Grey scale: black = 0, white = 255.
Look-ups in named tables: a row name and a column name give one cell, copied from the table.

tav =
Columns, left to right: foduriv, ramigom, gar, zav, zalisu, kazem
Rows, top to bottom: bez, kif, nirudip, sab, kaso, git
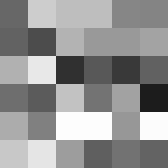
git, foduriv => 200
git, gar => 157
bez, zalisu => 134
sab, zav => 115
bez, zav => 190
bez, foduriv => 103
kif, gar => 179
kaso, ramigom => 128
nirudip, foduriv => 177
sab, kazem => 28
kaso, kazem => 252
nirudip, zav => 88
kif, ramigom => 76
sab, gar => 194
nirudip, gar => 48
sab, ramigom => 91

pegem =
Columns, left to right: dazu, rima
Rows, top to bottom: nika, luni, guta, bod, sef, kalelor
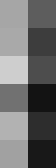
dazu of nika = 166
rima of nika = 93
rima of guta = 77
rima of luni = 61
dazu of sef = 178
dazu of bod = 113
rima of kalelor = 24
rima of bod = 19
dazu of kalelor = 161
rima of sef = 45

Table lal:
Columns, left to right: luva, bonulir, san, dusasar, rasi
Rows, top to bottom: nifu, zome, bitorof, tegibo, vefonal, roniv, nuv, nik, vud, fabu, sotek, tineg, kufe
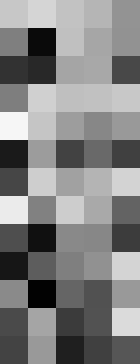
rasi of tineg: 219
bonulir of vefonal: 197
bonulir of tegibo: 208
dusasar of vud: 135
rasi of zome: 146
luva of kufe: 67
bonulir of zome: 10
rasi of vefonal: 153
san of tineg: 59
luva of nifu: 199
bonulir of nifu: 213
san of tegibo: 191
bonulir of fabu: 93
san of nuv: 161
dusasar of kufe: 64
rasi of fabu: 212
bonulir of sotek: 2

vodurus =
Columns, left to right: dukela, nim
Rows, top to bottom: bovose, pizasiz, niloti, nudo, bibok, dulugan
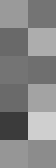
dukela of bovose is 154
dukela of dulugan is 150
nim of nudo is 163
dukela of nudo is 106
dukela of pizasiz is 105
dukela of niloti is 116
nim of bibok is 207
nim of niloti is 111
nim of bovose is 116
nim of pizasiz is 173
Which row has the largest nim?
bibok

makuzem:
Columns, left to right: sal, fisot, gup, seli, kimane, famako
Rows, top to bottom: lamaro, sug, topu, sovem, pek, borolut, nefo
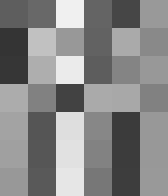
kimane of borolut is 60
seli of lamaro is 100
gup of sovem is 66
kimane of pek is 59
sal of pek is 163
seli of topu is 93
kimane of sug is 170
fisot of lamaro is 104
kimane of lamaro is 70

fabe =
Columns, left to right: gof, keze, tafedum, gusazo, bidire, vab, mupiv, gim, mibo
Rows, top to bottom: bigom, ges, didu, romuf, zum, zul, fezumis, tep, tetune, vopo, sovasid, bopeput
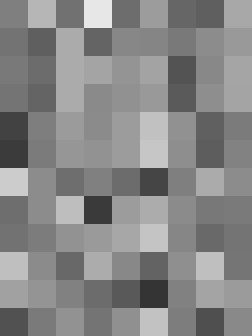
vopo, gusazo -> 172
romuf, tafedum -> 171
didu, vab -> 163
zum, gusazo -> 139
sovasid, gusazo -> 108
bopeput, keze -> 122
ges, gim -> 140
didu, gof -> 121
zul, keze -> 123
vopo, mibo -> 117
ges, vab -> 133
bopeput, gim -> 79
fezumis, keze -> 140
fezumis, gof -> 204
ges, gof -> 115
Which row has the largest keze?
bigom

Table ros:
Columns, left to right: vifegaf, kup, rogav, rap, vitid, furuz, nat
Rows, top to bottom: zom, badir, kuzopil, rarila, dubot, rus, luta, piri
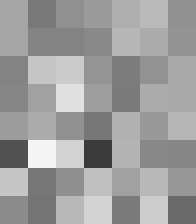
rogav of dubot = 144
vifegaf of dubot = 157
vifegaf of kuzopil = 131
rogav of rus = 210
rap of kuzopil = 148
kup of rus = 245
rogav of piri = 184
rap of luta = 191
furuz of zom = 186
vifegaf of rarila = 133
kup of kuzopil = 197
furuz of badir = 172
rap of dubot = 118
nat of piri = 106
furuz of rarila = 171

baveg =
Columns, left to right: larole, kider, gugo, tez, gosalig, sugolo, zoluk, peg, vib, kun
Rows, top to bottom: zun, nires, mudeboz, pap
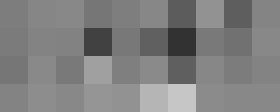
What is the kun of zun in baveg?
132
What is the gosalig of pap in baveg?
146
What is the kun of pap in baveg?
136
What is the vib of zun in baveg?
94
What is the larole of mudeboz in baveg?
118
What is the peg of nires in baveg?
121
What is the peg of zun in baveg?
146
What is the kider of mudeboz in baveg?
137
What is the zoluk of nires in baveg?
50
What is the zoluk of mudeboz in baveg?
95
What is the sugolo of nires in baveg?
96
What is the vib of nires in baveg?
113
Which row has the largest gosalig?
pap

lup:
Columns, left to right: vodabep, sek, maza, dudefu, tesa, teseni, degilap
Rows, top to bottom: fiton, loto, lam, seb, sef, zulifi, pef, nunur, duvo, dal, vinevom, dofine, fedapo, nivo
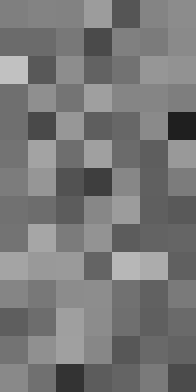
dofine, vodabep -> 94
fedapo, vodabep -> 115
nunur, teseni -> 95
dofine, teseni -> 95
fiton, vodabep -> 127
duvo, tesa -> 92
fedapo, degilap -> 99

